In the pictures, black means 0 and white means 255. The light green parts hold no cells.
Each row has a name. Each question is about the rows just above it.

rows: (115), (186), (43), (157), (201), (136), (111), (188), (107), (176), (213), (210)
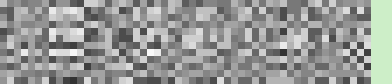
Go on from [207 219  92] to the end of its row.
[ 92  76  76 133  76 192 163 120  92 120  76 219 104 163 104 104 179  92
 179 179 179 179 133 120 179  92  92 207 120  76 207  76 104]
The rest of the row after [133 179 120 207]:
[64]
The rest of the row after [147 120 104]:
[192 192 192  92 104 133 192 207 104 207 104  92  50 147  92 192  92 120
 147 133 179 219  76 219  64]
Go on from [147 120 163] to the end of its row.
[163 147 104 163 147 179 163 179 120 147 120 179 179 133 163 120 147 147
 163 179]

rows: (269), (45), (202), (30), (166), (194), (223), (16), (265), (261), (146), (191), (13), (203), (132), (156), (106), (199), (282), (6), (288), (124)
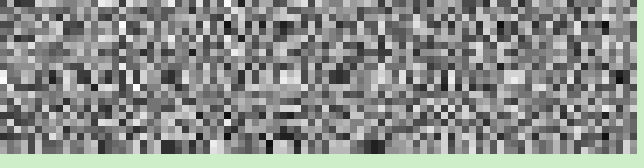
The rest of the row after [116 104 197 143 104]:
[129 116  88 104  88 143 197 129 197  74 104  74 197 116 116  47  88 155
  60  74 143 129  32 155  88 182 143 116 237 211 104 143 211  74 182 211
  88  60 129 104 169 116 197 182 169 143  60  88  88  60  60 155 143 169
  47 143 143 155 197  60 169  74  88 211 129 129 197  88  60 155 116 116
 129 143 129 155 116  47 169  47 169 182 104 155 116 182]
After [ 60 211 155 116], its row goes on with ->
[224 143 224 116 197]

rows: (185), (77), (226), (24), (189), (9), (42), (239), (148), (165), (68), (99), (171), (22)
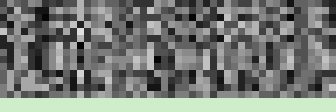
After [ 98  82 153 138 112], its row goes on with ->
[ 50  34 125  50  66  98  34 167 153  66  20 167 138  34  66  66 138 138
 125  82  34 112 112  98  50 125 112]
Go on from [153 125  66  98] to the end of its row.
[125  98 138 112]
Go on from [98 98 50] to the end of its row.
[ 66  98 153 112  66 167  82  98 125  34  98  98 125 112  82 153 179  82
  50]
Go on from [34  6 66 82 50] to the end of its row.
[ 66 179  66 112 138 179 112  66 125  98  66  66  66 112 112  34  82   6
 138  66  50  20 194 125  34  50  82 138 112 138  66   6  82  82 153 125
  66  20]
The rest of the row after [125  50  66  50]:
[ 82  82 179  82 112 138  98  98  66  98  50  50  50 153 125 153  50  66
  34  98  34  98  50 153  98  66  66 138  82 138 125  82  20  98  98 112
  98  50  34]
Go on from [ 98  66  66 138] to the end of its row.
[ 82 138 125  82  20  98  98 112  98  50  34]

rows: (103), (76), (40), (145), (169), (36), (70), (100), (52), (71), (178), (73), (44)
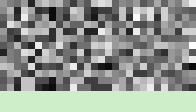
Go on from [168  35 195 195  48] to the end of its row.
[ 23  11 100  88 236 112 112  62  62  62 208 168 100 168 195 236 100 222
 112 138  76  48]
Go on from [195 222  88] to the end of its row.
[100 138 126 153  88 112 100 100 153 126 195 236]

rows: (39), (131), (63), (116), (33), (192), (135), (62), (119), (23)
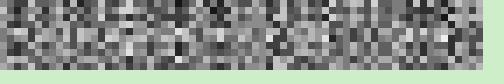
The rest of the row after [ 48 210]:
[ 95 154 195 183  80 210  95  95 124 124  48 195  48 183  95  36 140 195
 154 140 183]
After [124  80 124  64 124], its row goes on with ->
[170  95 140 210 210 170 140  80  80  95 154  64  95 183 124 154  22  64
  48 183 124 183 140 183  80  80 195  80  95 183 124 110 195  80  95  80
 154  95  80 154 110  80 124 124  80  64  48  48  95 140  36 124 154  64
 170]
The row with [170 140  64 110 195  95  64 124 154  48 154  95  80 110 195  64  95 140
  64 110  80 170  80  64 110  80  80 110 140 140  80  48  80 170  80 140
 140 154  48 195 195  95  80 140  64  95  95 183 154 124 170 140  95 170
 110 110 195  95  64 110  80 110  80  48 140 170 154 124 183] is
(23)
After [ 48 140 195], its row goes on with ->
[124  80 124  64 124 170  95 140 210 210 170 140  80  80  95 154  64  95
 183 124 154  22  64  48 183 124 183 140 183  80  80 195  80  95 183 124
 110 195  80  95  80 154  95  80 154 110  80 124 124  80  64  48  48  95
 140  36 124 154  64 170]

